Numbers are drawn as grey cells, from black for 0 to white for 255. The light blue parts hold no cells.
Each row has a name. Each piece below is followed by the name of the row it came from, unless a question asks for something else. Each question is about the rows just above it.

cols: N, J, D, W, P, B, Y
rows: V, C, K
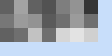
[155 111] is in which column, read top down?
J
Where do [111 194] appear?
K
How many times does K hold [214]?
1
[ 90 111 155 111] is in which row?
C
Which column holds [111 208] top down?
Y
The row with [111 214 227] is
K
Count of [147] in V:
1

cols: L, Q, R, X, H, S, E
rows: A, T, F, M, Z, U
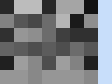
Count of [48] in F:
3
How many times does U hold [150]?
5
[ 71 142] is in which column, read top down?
R
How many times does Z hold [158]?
2
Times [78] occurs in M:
2
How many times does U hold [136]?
2
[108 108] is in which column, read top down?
X

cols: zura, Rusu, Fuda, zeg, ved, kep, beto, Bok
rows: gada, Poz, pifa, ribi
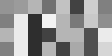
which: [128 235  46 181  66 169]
ribi
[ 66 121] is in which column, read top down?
kep
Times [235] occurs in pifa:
2
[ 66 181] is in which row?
pifa

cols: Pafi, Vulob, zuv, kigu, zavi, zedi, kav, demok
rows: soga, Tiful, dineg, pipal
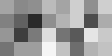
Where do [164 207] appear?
soga
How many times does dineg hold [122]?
1
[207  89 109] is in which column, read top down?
zedi
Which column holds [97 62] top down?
Vulob
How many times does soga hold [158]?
0
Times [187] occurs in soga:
1

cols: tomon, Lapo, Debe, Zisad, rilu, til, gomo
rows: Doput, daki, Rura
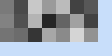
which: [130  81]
daki
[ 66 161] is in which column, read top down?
til

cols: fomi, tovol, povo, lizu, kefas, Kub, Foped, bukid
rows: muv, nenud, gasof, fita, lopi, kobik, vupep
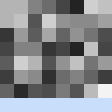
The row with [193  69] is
fita
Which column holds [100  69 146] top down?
kefas
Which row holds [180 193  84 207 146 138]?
nenud
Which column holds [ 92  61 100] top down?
fomi
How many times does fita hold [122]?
0

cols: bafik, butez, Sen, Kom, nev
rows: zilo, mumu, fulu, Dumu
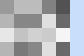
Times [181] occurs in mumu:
1
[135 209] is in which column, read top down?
Sen

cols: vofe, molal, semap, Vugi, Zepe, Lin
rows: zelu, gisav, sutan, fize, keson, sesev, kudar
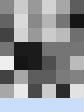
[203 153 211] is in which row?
zelu
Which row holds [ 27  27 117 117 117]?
fize
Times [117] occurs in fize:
4
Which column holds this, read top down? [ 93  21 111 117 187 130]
Lin

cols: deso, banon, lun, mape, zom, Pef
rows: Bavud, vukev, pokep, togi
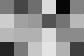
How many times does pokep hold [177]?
2
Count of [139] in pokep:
2
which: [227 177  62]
togi
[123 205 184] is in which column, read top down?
deso
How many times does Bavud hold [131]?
1

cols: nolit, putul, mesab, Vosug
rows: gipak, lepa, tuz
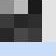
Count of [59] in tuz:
1
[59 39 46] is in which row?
lepa
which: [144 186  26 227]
gipak
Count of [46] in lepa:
1

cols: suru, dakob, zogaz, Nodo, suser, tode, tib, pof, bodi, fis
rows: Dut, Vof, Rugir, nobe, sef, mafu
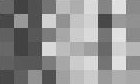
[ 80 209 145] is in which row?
Vof
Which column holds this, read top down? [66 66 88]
dakob
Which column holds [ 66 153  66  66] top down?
dakob
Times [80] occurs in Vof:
1
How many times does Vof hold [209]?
2
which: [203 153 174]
mafu
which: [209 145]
Vof

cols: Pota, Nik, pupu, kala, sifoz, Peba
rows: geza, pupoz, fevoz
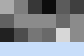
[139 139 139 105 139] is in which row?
pupoz
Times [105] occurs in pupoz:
1
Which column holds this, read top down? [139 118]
pupu
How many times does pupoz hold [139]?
4

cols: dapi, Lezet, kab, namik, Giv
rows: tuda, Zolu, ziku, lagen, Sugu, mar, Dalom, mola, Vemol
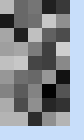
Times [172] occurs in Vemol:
0
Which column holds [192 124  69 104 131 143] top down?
kab

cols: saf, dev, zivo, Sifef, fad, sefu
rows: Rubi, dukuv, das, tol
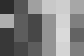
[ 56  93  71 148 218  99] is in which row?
das
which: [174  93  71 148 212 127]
dukuv
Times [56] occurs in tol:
1

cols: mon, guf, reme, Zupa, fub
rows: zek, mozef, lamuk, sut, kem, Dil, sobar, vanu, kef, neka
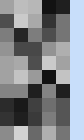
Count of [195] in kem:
0
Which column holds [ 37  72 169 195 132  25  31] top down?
guf
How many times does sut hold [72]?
2
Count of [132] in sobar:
3
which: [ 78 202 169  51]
mozef
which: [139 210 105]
neka

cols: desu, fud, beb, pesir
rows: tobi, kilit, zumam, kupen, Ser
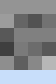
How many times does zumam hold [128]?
3
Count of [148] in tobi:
4

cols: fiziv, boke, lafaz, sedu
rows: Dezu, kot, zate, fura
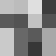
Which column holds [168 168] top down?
sedu
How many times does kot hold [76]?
0

